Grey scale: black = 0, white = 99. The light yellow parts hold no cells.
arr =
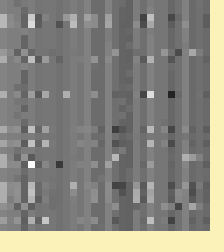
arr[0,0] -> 51
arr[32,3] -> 39
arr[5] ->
[51, 49, 49, 39, 48, 45, 46, 46, 44, 46, 48, 46, 50, 42, 42, 48, 43, 39, 38, 48, 43, 50, 46, 46, 40, 44, 50, 41, 43, 41]
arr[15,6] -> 46
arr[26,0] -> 68
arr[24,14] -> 42
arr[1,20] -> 43
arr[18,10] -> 49
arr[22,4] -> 35
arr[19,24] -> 40
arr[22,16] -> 71
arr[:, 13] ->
[42, 42, 54, 54, 42, 42, 42, 42, 57, 43, 42, 42, 42, 55, 42, 42, 42, 42, 48, 42, 51, 42, 42, 55, 42, 42, 50, 55, 56, 42, 42, 54, 42]
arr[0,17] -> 42
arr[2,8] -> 44
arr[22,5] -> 45
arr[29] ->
[56, 52, 38, 56, 37, 45, 46, 43, 44, 46, 48, 46, 50, 42, 42, 50, 55, 39, 38, 40, 43, 50, 46, 55, 49, 27, 50, 64, 49, 41]
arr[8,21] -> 69
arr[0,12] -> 50
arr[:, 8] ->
[44, 44, 44, 32, 44, 44, 44, 44, 39, 44, 44, 44, 44, 44, 44, 44, 44, 44, 44, 44, 44, 44, 44, 22, 44, 44, 44, 43, 43, 44, 44, 44, 44]
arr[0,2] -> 44
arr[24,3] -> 42
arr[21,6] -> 46
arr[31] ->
[61, 50, 57, 37, 68, 38, 77, 46, 44, 46, 48, 52, 50, 54, 42, 50, 34, 39, 38, 48, 41, 74, 46, 48, 26, 44, 50, 38, 43, 37]
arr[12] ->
[51, 49, 43, 42, 48, 45, 46, 46, 44, 46, 48, 46, 50, 42, 42, 50, 43, 40, 41, 48, 43, 50, 46, 46, 40, 44, 50, 41, 43, 41]
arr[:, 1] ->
[49, 49, 53, 54, 49, 49, 49, 52, 49, 49, 49, 49, 49, 49, 49, 49, 49, 49, 54, 49, 54, 49, 51, 54, 49, 49, 54, 53, 49, 52, 49, 50, 49]
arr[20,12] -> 50
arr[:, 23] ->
[46, 46, 46, 46, 46, 46, 46, 58, 46, 46, 46, 46, 46, 46, 46, 46, 46, 44, 52, 46, 51, 46, 46, 46, 46, 46, 46, 46, 46, 55, 46, 48, 46]
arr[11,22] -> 46
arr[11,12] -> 50
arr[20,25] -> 44
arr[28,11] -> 46
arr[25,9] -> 46
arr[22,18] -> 38
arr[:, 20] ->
[43, 43, 26, 30, 43, 43, 43, 43, 35, 43, 43, 43, 43, 27, 43, 43, 43, 43, 39, 43, 42, 43, 43, 40, 43, 43, 35, 38, 35, 43, 43, 41, 43]
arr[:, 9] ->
[46, 46, 59, 46, 46, 46, 46, 46, 46, 46, 46, 46, 46, 68, 46, 46, 46, 46, 46, 46, 46, 46, 46, 46, 46, 46, 46, 46, 46, 46, 46, 46, 46]
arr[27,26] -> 51

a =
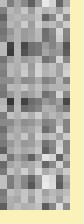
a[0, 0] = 73
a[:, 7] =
[82, 74, 53, 73, 53, 51, 51, 57, 51, 74, 73, 55, 69, 51, 53, 67, 71, 54, 52, 74, 53, 51, 82, 53, 74, 83, 85, 71, 74, 52]
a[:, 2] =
[64, 66, 71, 66, 69, 69, 69, 70, 69, 68, 66, 65, 70, 69, 69, 72, 69, 64, 68, 66, 68, 71, 62, 70, 67, 64, 65, 69, 65, 73]
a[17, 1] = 54
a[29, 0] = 37
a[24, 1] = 75
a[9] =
[52, 71, 68, 76, 60, 81, 68, 74, 63, 78]
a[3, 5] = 80
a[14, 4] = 42
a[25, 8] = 40
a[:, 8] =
[40, 62, 81, 63, 83, 80, 62, 59, 82, 63, 62, 71, 69, 82, 62, 56, 66, 70, 82, 62, 79, 84, 39, 81, 65, 40, 36, 67, 61, 85]
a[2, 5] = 75
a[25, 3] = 53
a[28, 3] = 77
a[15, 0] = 73
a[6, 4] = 44
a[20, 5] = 71
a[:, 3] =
[53, 77, 67, 79, 60, 60, 28, 32, 60, 76, 79, 54, 76, 59, 26, 42, 76, 55, 61, 77, 59, 65, 53, 63, 80, 53, 52, 76, 77, 68]
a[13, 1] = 59
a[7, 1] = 23
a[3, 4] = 61
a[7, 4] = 43
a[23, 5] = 75
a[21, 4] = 68
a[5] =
[48, 62, 69, 60, 64, 71, 44, 51, 80, 51]
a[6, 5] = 47
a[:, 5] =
[59, 78, 75, 80, 72, 71, 47, 47, 72, 81, 82, 66, 74, 71, 47, 52, 80, 66, 73, 80, 71, 76, 60, 75, 84, 59, 57, 79, 79, 75]
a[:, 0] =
[73, 50, 39, 48, 45, 48, 72, 72, 45, 52, 49, 54, 48, 46, 69, 73, 48, 53, 43, 50, 47, 37, 72, 41, 47, 74, 74, 47, 51, 37]
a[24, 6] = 66
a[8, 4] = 64

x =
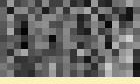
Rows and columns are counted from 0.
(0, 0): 27
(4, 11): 17
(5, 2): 36
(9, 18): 51
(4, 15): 33
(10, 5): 33
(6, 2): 27
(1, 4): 30
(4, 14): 22
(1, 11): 50
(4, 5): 38
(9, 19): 6
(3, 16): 64
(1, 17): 31
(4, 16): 56
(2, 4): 53
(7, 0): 33
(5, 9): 51
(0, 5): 23
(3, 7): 31
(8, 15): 55
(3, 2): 31
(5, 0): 27
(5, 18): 80
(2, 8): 42
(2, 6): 53
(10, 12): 20
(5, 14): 56
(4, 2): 18
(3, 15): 3
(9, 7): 65
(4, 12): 11
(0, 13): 59
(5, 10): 37
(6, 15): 7
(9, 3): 22
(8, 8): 38

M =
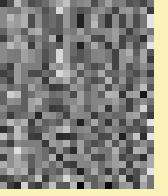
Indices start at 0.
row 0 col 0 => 18
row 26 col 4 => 30
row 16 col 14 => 42
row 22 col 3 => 49
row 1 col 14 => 56
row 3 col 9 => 59
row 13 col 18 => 60
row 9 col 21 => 45
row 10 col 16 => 40
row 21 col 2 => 86
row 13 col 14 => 37
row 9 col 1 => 24
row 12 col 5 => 49
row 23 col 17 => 64
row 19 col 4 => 24
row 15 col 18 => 25
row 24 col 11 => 13
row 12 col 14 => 61
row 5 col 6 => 42
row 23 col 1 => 56
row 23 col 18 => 25
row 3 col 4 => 30
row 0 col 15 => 62
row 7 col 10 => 41
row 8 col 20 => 64
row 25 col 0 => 25
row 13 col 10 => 29
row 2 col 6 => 37
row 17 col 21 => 88
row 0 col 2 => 73
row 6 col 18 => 53
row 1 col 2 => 47
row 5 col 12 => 59
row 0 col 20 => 27
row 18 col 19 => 36
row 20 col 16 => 33
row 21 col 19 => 69

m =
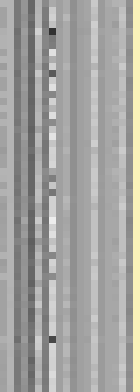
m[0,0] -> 70
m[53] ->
[63, 70, 47, 59, 40, 71, 48, 85, 62, 66, 56, 62, 64, 75, 60, 65, 65, 74, 54]
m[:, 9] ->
[66, 66, 71, 66, 66, 66, 66, 66, 66, 69, 66, 66, 66, 66, 66, 66, 66, 66, 67, 66, 66, 69, 66, 66, 66, 66, 66, 66, 71, 69, 66, 64, 65, 66, 68, 66, 66, 69, 66, 66, 67, 70, 66, 71, 64, 66, 70, 70, 66, 71, 71, 66, 69, 66, 70, 71]
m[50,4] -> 45
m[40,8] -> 62
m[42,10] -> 56
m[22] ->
[63, 70, 48, 58, 39, 67, 48, 81, 62, 66, 56, 62, 64, 75, 60, 65, 64, 74, 55]
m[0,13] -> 78
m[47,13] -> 74
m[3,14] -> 60
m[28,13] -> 75
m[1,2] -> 47
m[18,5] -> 63
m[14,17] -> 74
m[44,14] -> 60
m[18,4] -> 38
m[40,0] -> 63
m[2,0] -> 63
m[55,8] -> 62
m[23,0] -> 63
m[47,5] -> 71
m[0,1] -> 70
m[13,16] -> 67
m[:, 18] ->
[55, 53, 55, 54, 60, 57, 57, 54, 55, 57, 58, 53, 54, 56, 55, 55, 54, 56, 55, 54, 54, 57, 55, 55, 55, 56, 53, 57, 55, 57, 55, 52, 53, 54, 56, 55, 56, 56, 53, 56, 55, 55, 53, 54, 52, 54, 55, 55, 59, 54, 55, 55, 56, 54, 56, 55]
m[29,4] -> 43
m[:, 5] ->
[69, 70, 71, 71, 81, 73, 73, 71, 70, 66, 77, 69, 71, 71, 68, 69, 71, 71, 63, 72, 71, 65, 67, 70, 70, 73, 71, 74, 73, 65, 66, 78, 67, 71, 59, 67, 72, 66, 71, 71, 63, 73, 70, 77, 66, 71, 70, 71, 80, 79, 73, 69, 68, 71, 66, 73]
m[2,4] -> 44
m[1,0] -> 63
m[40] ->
[63, 70, 49, 57, 38, 63, 50, 80, 62, 67, 56, 62, 64, 75, 60, 65, 63, 74, 55]
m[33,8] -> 62
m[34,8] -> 62
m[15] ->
[70, 70, 47, 58, 40, 69, 53, 70, 62, 66, 56, 62, 64, 78, 60, 66, 69, 70, 55]
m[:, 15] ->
[66, 65, 65, 65, 65, 65, 65, 65, 65, 65, 65, 65, 65, 65, 65, 66, 65, 65, 65, 65, 65, 64, 65, 65, 66, 65, 65, 65, 65, 64, 65, 65, 65, 65, 65, 65, 65, 65, 65, 65, 65, 65, 65, 65, 65, 65, 65, 65, 65, 65, 65, 65, 65, 65, 65, 65]
